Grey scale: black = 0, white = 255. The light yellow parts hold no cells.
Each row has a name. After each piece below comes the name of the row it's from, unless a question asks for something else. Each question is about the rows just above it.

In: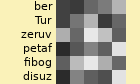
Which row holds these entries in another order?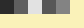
petaf
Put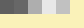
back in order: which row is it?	zeruv
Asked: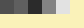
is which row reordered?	disuz
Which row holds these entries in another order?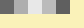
fibog
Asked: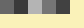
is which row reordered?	Tur

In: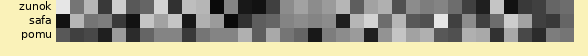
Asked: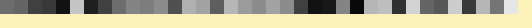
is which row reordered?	zunok
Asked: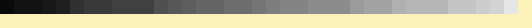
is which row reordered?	safa

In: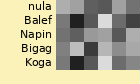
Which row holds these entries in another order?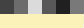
Balef
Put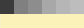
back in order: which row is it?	Bigag
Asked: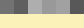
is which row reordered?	Napin

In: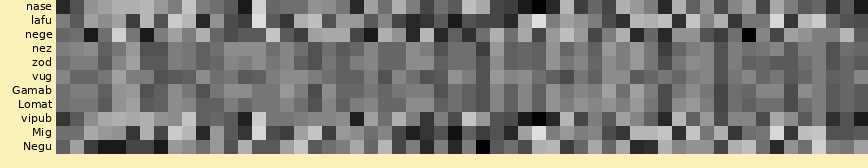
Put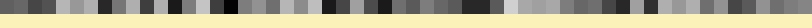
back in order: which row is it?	nase
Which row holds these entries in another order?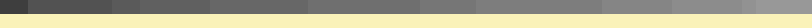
nez
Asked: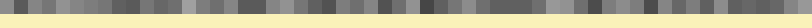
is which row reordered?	Lomat
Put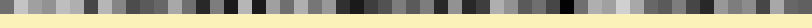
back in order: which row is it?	Negu
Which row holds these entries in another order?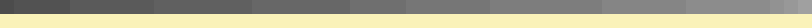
zod

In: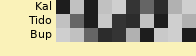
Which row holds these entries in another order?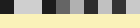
Bup
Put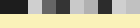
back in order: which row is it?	Bup
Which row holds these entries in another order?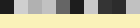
Tido
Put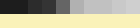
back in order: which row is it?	Tido
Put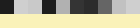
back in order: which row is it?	Bup
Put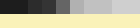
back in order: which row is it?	Kal

